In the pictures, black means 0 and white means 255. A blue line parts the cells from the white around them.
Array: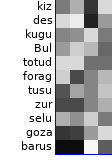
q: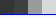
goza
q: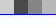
forag
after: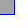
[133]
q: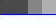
zur
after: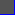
[164]

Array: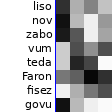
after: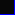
[48]
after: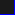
[87]
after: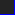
[69]
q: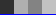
liso
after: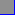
[78]
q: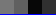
Faron
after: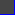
[250]

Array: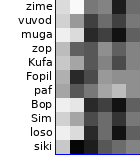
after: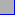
[41]
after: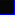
[29]

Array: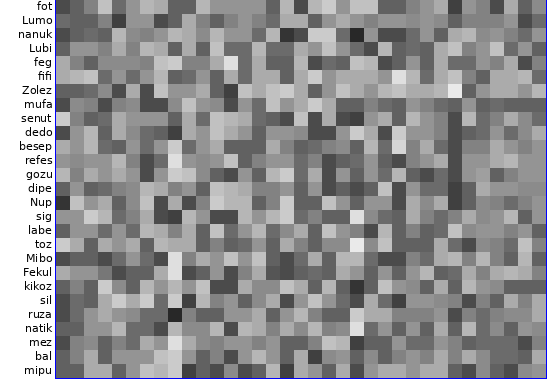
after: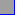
[97]
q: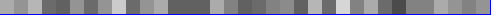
besep
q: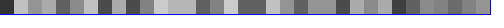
Nup
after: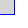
[130]
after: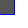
[75]
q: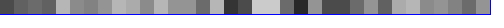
nanuk
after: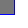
[75]

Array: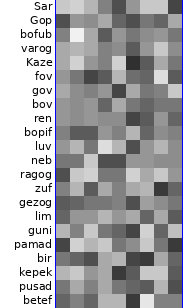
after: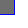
[101]
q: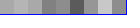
varog
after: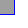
[141]

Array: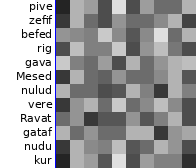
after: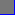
[77]
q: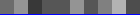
Ravat
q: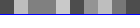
rig
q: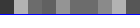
Mesed
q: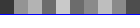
vere
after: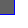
[148]

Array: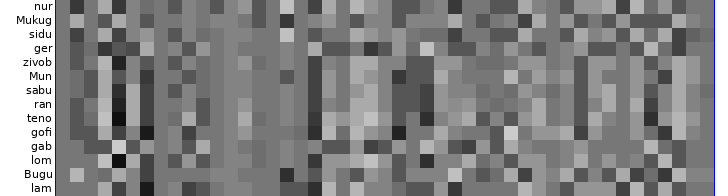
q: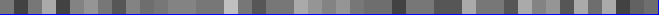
sidu
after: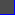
[170]
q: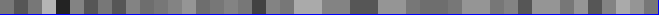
zivob
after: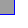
[131]
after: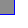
[149]
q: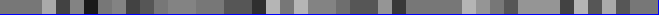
lam
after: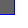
[110]

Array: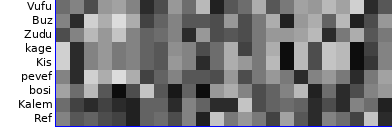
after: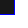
[99]
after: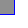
[131]
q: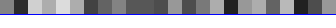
Buz
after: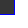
[131]

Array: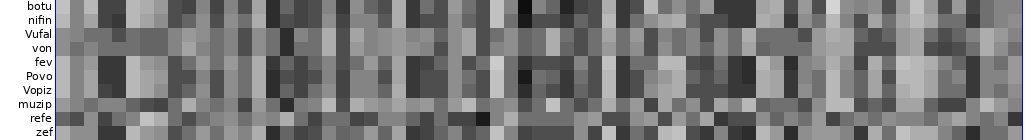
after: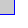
[112]
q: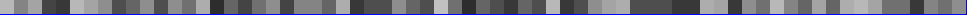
Vopiz
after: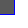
[173]
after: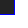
[68]
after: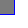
[132]

